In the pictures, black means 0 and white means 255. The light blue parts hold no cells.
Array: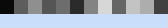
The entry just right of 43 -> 131
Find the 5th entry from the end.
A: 215
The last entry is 65
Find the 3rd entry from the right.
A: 195

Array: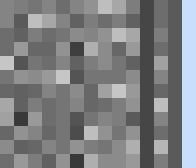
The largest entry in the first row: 190
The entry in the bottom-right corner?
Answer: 90
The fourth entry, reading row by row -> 132
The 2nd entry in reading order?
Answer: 125
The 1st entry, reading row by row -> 132
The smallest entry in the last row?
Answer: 57
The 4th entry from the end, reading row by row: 153
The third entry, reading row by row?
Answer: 117
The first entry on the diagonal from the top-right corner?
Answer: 90
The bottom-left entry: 109
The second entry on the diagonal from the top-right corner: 109
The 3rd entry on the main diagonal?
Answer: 125
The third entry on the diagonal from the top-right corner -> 70
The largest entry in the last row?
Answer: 175
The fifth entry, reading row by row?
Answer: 109
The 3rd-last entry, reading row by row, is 70
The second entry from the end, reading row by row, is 125

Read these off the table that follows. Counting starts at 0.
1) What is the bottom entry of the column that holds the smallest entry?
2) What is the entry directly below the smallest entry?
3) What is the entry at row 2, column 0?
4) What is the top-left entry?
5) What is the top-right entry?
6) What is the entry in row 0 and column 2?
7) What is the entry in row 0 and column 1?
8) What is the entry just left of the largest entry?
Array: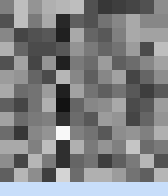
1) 212
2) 47
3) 135
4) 128
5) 141
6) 148
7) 190
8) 148

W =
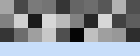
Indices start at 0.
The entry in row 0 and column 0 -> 166
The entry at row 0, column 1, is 72
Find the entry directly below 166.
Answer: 129
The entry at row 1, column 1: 208
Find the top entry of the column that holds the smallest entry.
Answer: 101
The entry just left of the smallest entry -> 79
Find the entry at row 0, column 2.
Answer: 122
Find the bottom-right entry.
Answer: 45
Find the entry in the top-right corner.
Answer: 79

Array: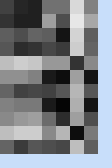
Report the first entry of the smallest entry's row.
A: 129
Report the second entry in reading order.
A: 38
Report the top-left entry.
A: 65
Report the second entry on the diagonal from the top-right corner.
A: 231
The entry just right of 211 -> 94
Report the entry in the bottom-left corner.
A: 100
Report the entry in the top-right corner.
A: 129
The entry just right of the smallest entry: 175
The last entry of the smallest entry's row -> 20
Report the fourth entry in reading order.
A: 113
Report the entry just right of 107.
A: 44
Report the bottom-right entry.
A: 94
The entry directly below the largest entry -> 211
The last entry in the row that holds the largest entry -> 167
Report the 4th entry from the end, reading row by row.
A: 78
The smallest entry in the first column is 51
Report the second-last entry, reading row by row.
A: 190
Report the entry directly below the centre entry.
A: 65
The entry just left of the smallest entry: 26
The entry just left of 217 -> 113
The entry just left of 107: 159
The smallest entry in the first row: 32
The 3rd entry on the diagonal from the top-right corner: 20

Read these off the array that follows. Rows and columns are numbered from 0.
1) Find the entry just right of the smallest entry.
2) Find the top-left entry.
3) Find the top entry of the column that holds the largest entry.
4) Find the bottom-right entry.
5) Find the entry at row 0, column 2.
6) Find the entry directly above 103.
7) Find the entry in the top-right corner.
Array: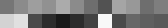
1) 44
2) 118
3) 82
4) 89
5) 158
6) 152
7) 126
